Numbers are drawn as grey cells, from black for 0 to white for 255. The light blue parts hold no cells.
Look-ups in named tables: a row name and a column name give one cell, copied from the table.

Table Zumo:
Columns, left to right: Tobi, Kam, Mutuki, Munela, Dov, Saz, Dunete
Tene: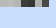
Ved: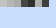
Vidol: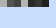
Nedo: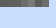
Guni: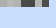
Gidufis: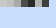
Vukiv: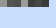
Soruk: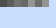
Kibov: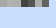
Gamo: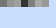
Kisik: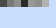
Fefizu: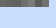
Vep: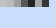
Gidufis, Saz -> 180
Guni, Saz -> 182
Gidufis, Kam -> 192
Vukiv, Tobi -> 149
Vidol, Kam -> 83
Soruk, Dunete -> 147
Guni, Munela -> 74
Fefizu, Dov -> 122
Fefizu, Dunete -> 113
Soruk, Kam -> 94
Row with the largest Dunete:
Kisik

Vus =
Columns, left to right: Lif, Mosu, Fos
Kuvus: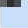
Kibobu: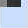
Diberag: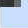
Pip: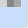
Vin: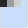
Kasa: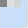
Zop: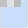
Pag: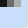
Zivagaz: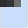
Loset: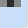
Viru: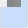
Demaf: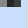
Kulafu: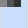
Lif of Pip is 211
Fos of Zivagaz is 109
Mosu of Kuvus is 47
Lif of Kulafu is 134
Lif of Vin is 38
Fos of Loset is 134
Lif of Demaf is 134
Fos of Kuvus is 74

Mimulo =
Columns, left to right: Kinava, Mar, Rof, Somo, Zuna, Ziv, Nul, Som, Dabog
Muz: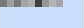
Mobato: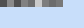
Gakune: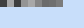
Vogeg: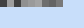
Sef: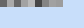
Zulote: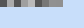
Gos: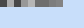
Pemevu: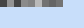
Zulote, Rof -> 85
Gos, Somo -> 152
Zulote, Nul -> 119
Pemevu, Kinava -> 69
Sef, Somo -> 162
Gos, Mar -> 173
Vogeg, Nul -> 110
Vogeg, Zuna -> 154
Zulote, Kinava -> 85
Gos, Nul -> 110
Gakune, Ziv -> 133
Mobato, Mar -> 138
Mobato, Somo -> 129
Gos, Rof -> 72
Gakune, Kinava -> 63
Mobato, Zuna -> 109
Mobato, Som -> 108

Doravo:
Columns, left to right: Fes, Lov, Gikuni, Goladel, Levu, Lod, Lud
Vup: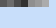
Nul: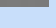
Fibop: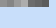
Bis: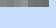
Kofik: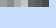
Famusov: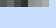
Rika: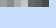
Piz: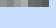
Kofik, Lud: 74
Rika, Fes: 158
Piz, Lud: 91
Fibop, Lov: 133
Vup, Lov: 108
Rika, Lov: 138
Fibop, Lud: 91
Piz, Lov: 132
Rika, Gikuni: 170
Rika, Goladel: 197
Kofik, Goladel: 197
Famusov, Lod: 154
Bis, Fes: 134
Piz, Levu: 109
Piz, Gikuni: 156
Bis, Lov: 127
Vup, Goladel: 49
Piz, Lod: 103
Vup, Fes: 88

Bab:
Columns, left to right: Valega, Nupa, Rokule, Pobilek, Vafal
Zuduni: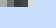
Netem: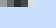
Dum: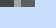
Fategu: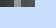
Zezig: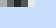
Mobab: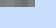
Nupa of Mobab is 131
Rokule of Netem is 49
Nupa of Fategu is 63
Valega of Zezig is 173
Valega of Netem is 155
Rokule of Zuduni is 59
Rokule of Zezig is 40
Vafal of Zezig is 231
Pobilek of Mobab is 111
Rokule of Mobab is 121
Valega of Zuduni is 170
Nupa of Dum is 70
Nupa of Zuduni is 114
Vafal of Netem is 222
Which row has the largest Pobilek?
Mobab

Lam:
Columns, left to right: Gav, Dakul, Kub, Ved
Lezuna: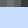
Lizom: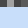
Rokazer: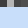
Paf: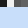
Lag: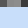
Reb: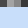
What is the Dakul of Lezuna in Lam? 113
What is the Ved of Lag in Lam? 59
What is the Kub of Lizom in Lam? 69
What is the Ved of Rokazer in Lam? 78
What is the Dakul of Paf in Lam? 240
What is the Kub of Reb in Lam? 134
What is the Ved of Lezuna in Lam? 57
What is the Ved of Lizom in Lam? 90
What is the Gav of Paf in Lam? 27
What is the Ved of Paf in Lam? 98
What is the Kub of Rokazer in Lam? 70

